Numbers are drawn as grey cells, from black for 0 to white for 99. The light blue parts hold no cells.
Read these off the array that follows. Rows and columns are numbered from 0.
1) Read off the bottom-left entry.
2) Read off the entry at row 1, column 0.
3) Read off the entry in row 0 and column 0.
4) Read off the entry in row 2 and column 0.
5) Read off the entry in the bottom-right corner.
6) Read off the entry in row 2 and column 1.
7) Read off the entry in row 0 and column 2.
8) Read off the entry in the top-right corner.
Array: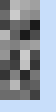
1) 42
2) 42
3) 29
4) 25
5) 25
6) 42
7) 66
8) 62

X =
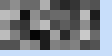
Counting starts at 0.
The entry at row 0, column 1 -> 55
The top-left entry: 45
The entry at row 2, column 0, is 55
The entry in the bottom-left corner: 32
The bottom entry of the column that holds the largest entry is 28
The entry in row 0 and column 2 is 41
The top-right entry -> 32
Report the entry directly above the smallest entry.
59
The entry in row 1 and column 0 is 73
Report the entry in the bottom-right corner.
32

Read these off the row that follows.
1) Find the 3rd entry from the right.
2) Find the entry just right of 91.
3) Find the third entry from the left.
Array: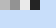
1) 57
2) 14
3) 91

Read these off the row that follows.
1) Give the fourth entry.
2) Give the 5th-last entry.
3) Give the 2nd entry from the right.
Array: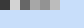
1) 65
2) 82
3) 57

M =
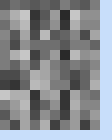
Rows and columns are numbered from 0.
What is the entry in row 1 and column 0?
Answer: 52
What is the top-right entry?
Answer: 48
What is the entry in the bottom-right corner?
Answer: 52
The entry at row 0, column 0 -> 34
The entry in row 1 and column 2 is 77
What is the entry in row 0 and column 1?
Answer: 43
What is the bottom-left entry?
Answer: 48
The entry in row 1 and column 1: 68
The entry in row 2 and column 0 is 43
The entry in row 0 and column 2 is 39

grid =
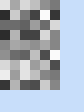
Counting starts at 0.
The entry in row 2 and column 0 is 42
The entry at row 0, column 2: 84
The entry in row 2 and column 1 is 42
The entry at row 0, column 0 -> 88
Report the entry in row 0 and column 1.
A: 65
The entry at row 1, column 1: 79
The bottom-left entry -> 21
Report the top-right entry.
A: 47
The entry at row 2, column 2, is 38
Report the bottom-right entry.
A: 52
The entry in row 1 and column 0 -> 17

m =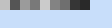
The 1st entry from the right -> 16
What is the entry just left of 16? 21
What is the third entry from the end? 43

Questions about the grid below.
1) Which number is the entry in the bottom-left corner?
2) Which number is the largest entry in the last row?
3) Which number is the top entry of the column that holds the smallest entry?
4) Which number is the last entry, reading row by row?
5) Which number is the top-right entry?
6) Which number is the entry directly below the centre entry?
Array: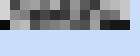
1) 4
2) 72
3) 82
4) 9
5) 77
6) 54
